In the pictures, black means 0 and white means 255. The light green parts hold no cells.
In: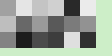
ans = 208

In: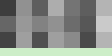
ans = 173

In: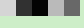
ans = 186

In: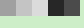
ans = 39

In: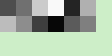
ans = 249

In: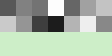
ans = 253

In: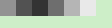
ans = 110

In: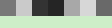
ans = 37
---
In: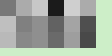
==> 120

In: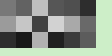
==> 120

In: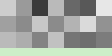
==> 205

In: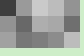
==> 61

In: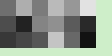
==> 110

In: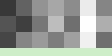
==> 57

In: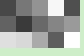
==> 72

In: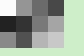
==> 251
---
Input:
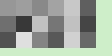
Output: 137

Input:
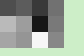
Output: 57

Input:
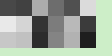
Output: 172

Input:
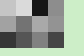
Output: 22

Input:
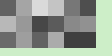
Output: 218

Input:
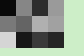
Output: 45

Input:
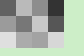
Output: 141

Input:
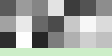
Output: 133
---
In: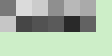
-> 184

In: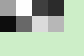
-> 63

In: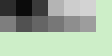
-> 205

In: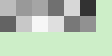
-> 215

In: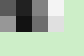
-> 130

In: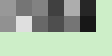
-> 173
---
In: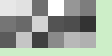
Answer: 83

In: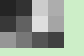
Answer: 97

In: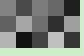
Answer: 111

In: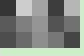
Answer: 149

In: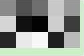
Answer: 3

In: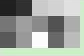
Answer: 138
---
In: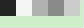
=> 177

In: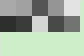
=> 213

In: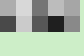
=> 87

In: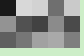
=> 161

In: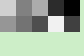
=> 78

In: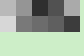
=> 108

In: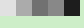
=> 113

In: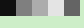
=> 172

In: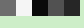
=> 10

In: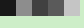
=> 64
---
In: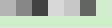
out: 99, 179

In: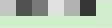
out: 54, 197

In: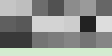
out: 103, 58

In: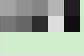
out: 30, 119

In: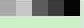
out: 4, 169

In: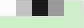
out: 154, 251

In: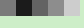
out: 205, 122
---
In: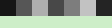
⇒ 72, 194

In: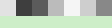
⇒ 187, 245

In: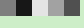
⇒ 228, 228

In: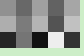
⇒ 180, 238

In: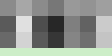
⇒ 39, 224

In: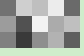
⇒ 242, 242
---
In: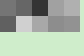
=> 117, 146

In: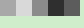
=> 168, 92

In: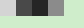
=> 212, 139

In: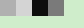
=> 176, 122

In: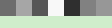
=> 109, 150

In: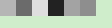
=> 181, 142

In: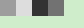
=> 157, 114

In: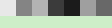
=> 232, 104

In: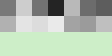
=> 121, 191
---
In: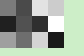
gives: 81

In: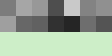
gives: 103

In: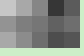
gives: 126

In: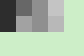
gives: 162

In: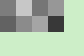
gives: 139

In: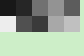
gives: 80
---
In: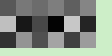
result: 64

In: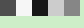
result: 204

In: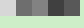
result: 64

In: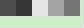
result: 164

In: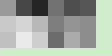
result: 170

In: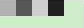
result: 206

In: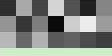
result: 75

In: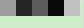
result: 9

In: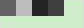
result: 36

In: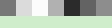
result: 99
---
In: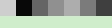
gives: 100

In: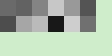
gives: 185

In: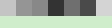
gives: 136

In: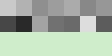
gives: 163

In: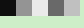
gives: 234

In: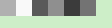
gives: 89
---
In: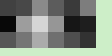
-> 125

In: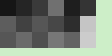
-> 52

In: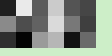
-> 70

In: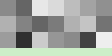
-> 144

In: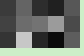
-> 87

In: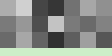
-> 144

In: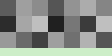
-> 133

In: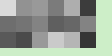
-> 60
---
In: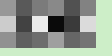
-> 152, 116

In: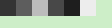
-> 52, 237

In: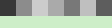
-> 56, 93

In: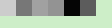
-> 204, 92

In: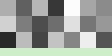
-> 174, 84

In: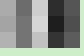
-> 171, 92

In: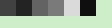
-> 65, 15

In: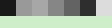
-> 25, 220

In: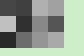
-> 70, 169
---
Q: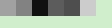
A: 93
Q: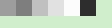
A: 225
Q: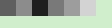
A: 120
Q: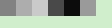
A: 73
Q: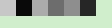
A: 109
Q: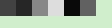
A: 220
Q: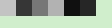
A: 177
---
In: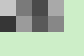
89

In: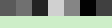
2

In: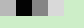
133

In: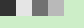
113

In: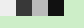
186

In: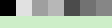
114
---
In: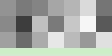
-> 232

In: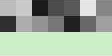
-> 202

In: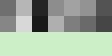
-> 182

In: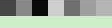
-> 180

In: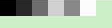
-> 208

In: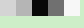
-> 212

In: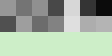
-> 215

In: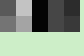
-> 164
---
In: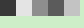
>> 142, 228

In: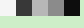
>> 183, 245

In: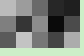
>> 140, 195

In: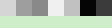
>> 240, 240

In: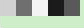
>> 243, 243

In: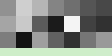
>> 27, 244

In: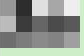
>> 102, 238

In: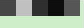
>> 47, 192
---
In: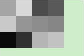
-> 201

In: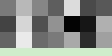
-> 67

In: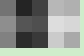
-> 141

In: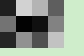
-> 115

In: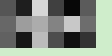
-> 103

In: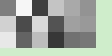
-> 209

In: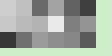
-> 200

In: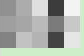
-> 159

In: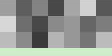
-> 215

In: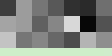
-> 164
